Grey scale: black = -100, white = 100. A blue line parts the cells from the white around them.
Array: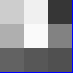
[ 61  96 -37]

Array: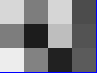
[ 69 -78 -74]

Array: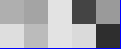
[37 47]

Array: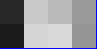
[-69  67]

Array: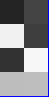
[-72 -51]

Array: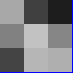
[32 52 37]

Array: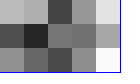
[ 47 -70 -42]

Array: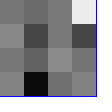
[ -8 -46   8   1]

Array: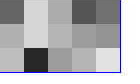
[-21  67  22]
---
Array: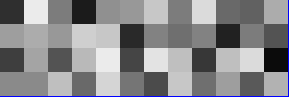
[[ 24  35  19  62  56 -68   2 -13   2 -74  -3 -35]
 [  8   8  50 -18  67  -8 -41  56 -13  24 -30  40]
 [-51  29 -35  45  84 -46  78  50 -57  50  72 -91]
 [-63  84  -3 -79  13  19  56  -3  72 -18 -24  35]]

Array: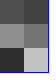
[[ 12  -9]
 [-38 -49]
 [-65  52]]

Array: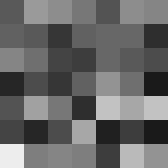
[[ 86  -2   4  -2 -53  46  15]
 [  4 -13 -47 -53 -19 -30 -41]
 [-24 -30 -58 -24 -19 -19 -64]
 [-30  21  10  -7 -35  10   4]
 [-35  26  -7 -64  52  31  52]
 [-47 -70 -41  31 -75 -53 -80]
 [-70 -41 -58 -24  15 -13 -80]]

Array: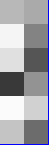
[[ 97  64]
 [ 92   3]
 [ 76 -33]
 [ 54 -15]
 [ 44  33]
 [-55  15]]

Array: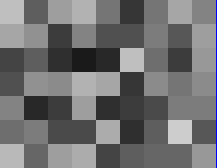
[[ 50 -26  24  40  -8 -58  -8  30   3]
 [ 45 -20  24  35 -47 -26 -20 -20  19]
 [ 30  14 -53   3 -37 -37  -3 -32  24]
 [  3 -69 -53  24 -63 -53 -42  -3  -3]
 [-14  -3 -42 -42  35 -63 -26  61 -32]
 [-37  14   9  40  30 -58   9  -8   9]
 [-47 -26 -63 -80 -69  50 -14 -53  19]]

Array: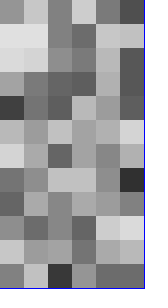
[[ 76  76   1 -15  56  51]
 [ 71  66  11  -4  45 -32]
 [ 66  33 -21  28   6  39]
 [ 56  22  28  -9  33  45]
 [ 45  22  51  28  39  66]
 [ 28  -4 -21 -26  39 -32]
 [ 17  56   1  61  -4 -38]
 [ 11 -15   6 -21  61  71]
 [  1  51 -56  17 -15 -15]
 [ -9  11  51  51  11 -62]
 [-21  33   6  33  22   1]
 [-50  -9 -26  45  22 -26]]

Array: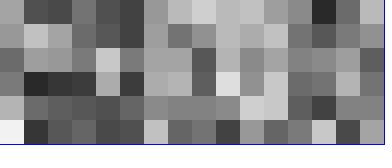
[[ 90 -58 -32 -21 -43 -37  51 -21 -10 -48  19 -21  -4  57 -43  29]
 [ 41 -16 -26 -32 -37 -21   8   2   2   8  62  57 -26 -48   2   2]
 [ 29 -37 -43 -10 -37 -48  19  46  62  46  51  24   8 -68 -16  46]
 [ 19  51  29 -16 -32 -48  24 -10  14  46  35  51 -10 -32  -4  14]
 [ -4 -68 -58 -53  35 -53  35  41 -26  74  14  57 -16 -10  41 -10]
 [-16  24  19  -4  57  -4  29  29 -32  41   8  29   2   8  24 -26]]

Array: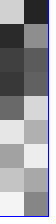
[[ 91   5]
 [ 80  38]
 [ 64 -72]
 [ 54  32]
 [ 27  86]
 [-18  69]
 [-50 -29]
 [-56 -24]
 [-67  11]]

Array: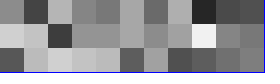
[[ 63  53 -52  16  16  31  10  26  89   4  -6]
 [ 10 -47  42   4  -6  31 -17  37 -70 -42 -37]
 [-32  47  63  53  47 -27  26 -37 -27 -12  -1]]
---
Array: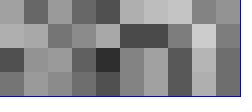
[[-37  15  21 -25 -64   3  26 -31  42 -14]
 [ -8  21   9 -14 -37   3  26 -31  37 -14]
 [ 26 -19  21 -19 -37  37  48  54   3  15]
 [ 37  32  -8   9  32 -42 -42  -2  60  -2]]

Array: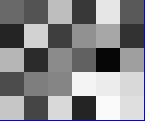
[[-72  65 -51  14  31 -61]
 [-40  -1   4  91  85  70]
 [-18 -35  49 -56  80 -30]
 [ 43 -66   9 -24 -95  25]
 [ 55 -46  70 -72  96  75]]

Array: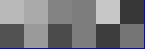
[[-36  21 -41  -2 -52  -8]
 [ 45  33   3  -2  56 -57]]

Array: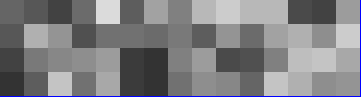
[[-60 -27  54 -11  32 -54 -60 -11  11   6 -21  54  38  11  16]
 [-48  -5   6  11  22 -54 -60   0  22 -42 -37   0  49  54  32]
 [-32  38  16 -37 -11 -11 -16  -5 -27  16 -16  27  38  11  60]
 [-21 -32 -48 -16  72 -27  27   0  44  60  44  44 -42 -48  22]]

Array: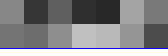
[[ -9 -15  12  51  46  17 -41]
 [  7 -57 -25 -63 -69  29  -4]]

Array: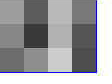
[[-15  12  61 -39]
 [  6 -55  39 -33]
 [ 23 -27  45  -5]]
